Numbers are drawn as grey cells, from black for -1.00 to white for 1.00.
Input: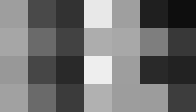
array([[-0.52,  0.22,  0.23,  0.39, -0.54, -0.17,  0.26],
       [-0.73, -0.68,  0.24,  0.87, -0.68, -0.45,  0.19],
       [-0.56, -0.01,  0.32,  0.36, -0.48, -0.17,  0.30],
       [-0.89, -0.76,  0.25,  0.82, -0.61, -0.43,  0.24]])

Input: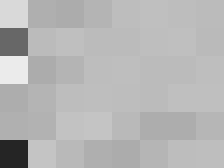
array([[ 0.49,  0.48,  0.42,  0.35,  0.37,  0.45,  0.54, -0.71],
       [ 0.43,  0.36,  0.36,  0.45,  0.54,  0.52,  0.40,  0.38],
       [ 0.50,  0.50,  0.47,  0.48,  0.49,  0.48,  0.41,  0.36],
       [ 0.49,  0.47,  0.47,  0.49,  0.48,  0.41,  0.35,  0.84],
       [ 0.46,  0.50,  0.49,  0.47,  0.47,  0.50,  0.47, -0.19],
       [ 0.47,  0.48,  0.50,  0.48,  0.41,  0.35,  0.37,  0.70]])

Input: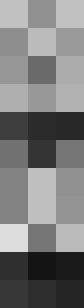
array([[-0.72, -0.65, -0.57],
       [-0.80, -0.84, -0.63],
       [ 0.46, -0.08,  0.73],
       [ 0.16,  0.50,  0.03],
       [ 0.14,  0.50,  0.03],
       [-0.08, -0.59, -0.11],
       [-0.69, -0.66, -0.51],
       [ 0.39,  0.19,  0.37],
       [ 0.34, -0.17,  0.18],
       [ 0.21,  0.47,  0.11],
       [ 0.51,  0.13,  0.51]])

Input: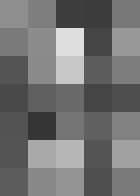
array([[-0.05, -0.38,  0.16,  0.07, -0.28],
       [ 0.26, -0.34,  0.43,  0.32, -0.34],
       [ 0.01, -0.25, -0.09, -0.58, -0.35],
       [-0.39, -0.46, -0.18, -0.25, -0.43],
       [-0.02, -0.27,  0.56,  0.08, -0.34],
       [ 0.19, -0.46,  0.75,  0.10, -0.04],
       [-0.06, -0.53, -0.51, -0.01,  0.11]])

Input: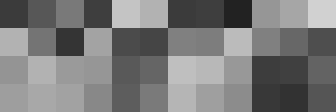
array([[-0.33, -0.61, -0.56,  0.10,  0.25,  0.42, -0.04, -0.27,  0.07,
         0.27,  0.32,  0.24],
       [-0.22, -0.50, -0.52,  0.19,  0.44,  0.50, -0.21, -0.30,  0.18,
         0.21,  0.40,  0.16],
       [-0.39, -0.19,  0.00,  0.47, -0.02,  0.00, -0.46, -0.41,  0.28,
        -0.59, -0.09,  0.40],
       [ 0.64,  0.30,  0.18, -0.73, -0.51, -0.54,  0.40,  0.54, -0.51,
        -0.05, -0.32, -0.54]])

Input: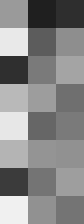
array([[-0.09,  0.14,  0.88],
       [ 0.24, -0.09, -0.54],
       [ 0.14,  0.16,  0.41],
       [-0.04, -0.20,  0.81],
       [-0.13,  0.23,  0.45],
       [ 0.29, -0.04, -0.63],
       [ 0.11, -0.28,  0.83],
       [-0.64, -0.76,  0.21]])
